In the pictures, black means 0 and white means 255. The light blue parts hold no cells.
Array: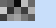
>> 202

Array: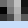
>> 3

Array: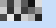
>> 207

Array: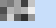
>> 79

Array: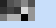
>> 50

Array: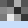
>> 137

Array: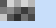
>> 125

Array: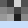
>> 136

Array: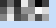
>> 93
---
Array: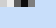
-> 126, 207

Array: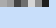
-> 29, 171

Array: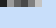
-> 196, 32

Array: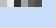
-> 78, 191

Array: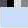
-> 135, 79

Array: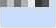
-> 84, 137

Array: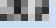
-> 91, 60

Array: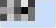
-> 56, 71
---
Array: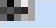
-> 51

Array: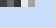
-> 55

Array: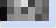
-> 76

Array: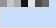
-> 20

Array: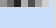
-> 175

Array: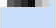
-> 43

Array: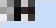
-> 11

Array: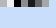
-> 140
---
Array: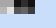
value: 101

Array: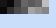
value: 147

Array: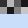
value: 130

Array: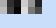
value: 119

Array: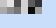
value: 11

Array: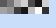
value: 251

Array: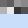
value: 52
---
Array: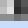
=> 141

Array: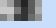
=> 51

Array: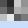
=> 232

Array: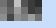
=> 128

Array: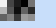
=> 57

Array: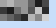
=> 181

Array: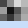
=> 55

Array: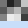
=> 236

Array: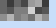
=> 114
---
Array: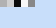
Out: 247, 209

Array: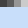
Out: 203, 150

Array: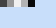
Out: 240, 179

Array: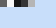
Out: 247, 181

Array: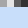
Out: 228, 166

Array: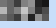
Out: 198, 182

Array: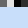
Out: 227, 102

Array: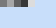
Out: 220, 167

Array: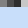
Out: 199, 129
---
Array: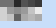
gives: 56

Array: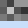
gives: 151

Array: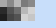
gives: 137

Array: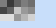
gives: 110

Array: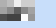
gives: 206

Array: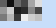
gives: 222

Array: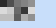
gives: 145
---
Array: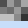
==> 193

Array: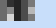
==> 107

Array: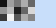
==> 58

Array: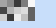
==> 207

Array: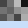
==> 85

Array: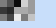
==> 125

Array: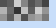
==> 148

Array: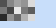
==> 42
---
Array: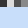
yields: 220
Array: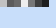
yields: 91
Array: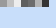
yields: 195
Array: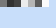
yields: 50
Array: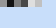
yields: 18
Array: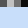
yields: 193
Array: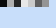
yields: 175
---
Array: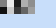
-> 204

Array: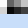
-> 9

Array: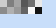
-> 176

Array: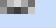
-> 86

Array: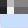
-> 242

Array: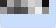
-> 98

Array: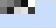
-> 31

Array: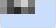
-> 68
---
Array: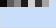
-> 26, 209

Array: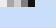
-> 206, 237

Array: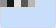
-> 226, 226

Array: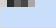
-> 100, 210

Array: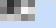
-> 144, 247

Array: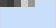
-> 96, 207
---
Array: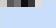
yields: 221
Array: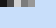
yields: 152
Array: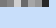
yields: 39
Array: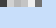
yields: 114
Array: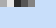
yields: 131
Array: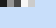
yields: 203
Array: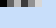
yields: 215
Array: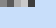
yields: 61
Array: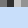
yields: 147
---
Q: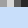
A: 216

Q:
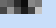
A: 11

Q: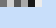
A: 169

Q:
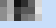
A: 45

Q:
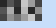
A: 199

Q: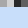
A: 211
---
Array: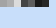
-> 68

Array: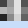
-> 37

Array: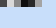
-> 136

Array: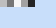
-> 118

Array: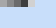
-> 137

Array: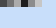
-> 171

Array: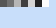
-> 62

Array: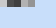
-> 78
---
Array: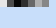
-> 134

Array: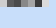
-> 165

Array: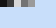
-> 115

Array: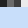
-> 62

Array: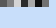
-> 129

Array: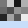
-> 176
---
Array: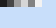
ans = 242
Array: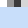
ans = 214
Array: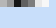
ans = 247
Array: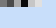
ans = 224
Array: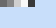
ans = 56
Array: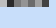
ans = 66
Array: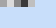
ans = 191
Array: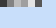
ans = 87
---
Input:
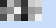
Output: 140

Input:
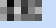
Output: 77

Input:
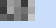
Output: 168

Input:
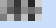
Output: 95

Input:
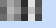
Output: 181

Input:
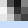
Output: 173

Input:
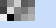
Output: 221
